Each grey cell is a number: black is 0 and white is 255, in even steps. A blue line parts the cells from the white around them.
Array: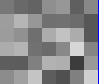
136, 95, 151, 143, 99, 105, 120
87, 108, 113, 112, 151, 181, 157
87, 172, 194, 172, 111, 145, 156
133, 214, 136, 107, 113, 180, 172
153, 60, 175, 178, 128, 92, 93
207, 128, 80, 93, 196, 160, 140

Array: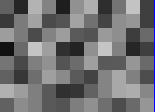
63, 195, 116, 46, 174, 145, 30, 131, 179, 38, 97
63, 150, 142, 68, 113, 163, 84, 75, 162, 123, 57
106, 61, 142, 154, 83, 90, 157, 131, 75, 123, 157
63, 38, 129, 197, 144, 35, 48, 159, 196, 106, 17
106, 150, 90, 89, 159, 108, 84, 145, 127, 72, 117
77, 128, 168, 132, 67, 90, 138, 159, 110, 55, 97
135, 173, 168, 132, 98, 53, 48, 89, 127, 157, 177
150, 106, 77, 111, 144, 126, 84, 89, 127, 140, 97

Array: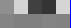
213, 52, 64, 211, 143
130, 132, 128, 128, 132

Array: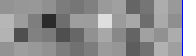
153, 173, 117, 101, 160, 154, 128, 118, 124, 144, 152, 151, 147
143, 170, 109, 168, 155, 222, 157, 158, 110, 43, 126, 156, 182
172, 145, 161, 100, 136, 168, 145, 103, 79, 122, 129, 79, 179
159, 177, 114, 93, 150, 155, 125, 113, 125, 146, 153, 158, 147

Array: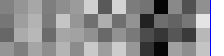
144, 81, 137, 4, 115, 124, 211, 89, 208, 155, 142, 126, 167, 149, 130
228, 119, 99, 110, 34, 147, 111, 174, 112, 150, 197, 123, 179, 158, 118
184, 58, 86, 54, 76, 121, 146, 105, 145, 162, 166, 107, 184, 171, 103
196, 142, 161, 7, 50, 151, 204, 158, 201, 140, 180, 142, 165, 127, 149

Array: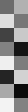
177, 108
119, 222
201, 66
20, 130
125, 239
210, 36
11, 169
130, 243

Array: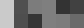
65, 51, 127, 124, 80, 202
106, 124, 127, 53, 78, 202

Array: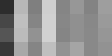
158, 131, 151, 133, 207, 127, 183, 45
154, 136, 144, 135, 209, 133, 191, 71
150, 137, 144, 133, 209, 146, 187, 85
146, 137, 165, 146, 191, 133, 168, 56

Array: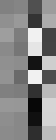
156, 80, 133, 129
172, 51, 153, 144
67, 241, 125, 158
68, 229, 118, 138
206, 19, 141, 144
77, 241, 106, 147
186, 49, 125, 128
213, 7, 151, 152
212, 16, 136, 142
188, 46, 136, 139
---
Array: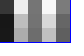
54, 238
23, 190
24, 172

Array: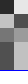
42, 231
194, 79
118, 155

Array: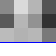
137, 218
89, 182
187, 178

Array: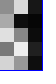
142, 218
170, 14
224, 135

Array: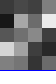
58, 72
23, 167
86, 112

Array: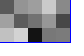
90, 148
161, 92
193, 211

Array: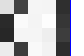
224, 66
42, 250
39, 245
